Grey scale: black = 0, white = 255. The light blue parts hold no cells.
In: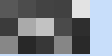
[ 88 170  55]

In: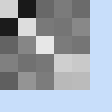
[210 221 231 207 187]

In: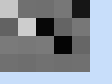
[198 205 122 111]

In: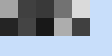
[165  68]

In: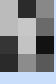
[187 199  18]

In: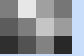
[126 126 130]
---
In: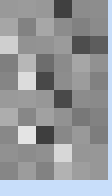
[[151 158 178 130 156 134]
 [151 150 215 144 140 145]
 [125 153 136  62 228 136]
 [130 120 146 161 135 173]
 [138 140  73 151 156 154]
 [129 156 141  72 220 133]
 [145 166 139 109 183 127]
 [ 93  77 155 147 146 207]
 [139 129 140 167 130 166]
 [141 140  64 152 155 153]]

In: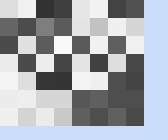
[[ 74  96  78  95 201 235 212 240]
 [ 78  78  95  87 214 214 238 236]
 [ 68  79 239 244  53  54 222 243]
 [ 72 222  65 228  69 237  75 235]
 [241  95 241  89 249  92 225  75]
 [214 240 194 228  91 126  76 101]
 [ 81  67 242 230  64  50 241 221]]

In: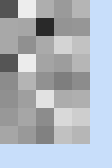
[[182 193 129 153 166]
 [206 217 140 166 152]
 [175 172 226 159 144]
 [140 126 145 180 140]
 [182 157 164 236  85]
 [194 212 170 144 168]
 [150 148  41 166 168]
 [181 154 174 237  83]]

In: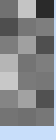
[[119 112 116]
 [ 81 162 133]
 [119 122 200]
 [126 116 181]
 [ 79 160 125]
 [126 118  78]
 [ 42 196 113]]

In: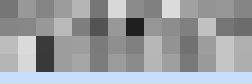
[[174 197 154 120 159 182 139 155 124 166 157  57 215 181]
 [175 197 157 113 147 183 128 143 123 158 157  58 218 189]
 [108 118 193 128 141 150  31 152  83 126 185 152 135 133]
 [133 150 148 161 219 128 139 216 118 181 155 133 152 118]]

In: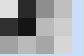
[[214 166 186 162]
 [205 186  21  48]
 [190 142  42 224]]

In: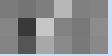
[[137 121 138 168  85 132]
 [140 120 130 198  57 134]
 [131 128 183 126 116 123]]
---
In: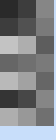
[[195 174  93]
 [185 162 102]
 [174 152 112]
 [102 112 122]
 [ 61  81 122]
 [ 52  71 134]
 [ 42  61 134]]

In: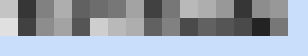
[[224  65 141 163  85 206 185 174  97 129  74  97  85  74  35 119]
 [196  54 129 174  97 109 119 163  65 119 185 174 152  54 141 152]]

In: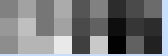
[[152 191 118 162  74  97  14  54  44]
 [141 181 181 233  63 201   2  97  33]
 [129 162 118 171  85 129  44  74 107]]

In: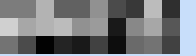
[[208 167 179 188 145 155  25 136 167  87]
 [124 124 179  97  97 145  75  56 188  47]
 [115  75   2  36  25  65  13 106 115  65]]

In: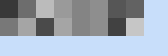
[[120 165  74 165 132 142  65 198]
 [ 56 109 187 154 132 142  86  98]]

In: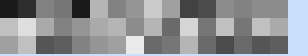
[[192 222 170 130 149 170 181 140 181 106 213 118 192 118 192 170]
 [160 192  85  94 130 149 160 234 106 118 181 106  75 106  85  94]
 [ 26  45 130 118  26 181 130 149 203 160  66  75 140 130 140 140]]

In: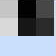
[[216  22  42]
 [197   2  71]]
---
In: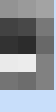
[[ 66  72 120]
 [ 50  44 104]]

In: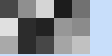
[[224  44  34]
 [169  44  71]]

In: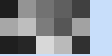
[[167 190 124]
 [ 31  38 216]]

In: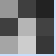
[[ 63 181  66]
 [165 205  55]]

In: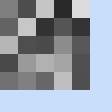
[[ 99 199  50]
 [181  78  75]]

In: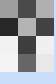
[[ 40 180  66]
 [242  62 240]]
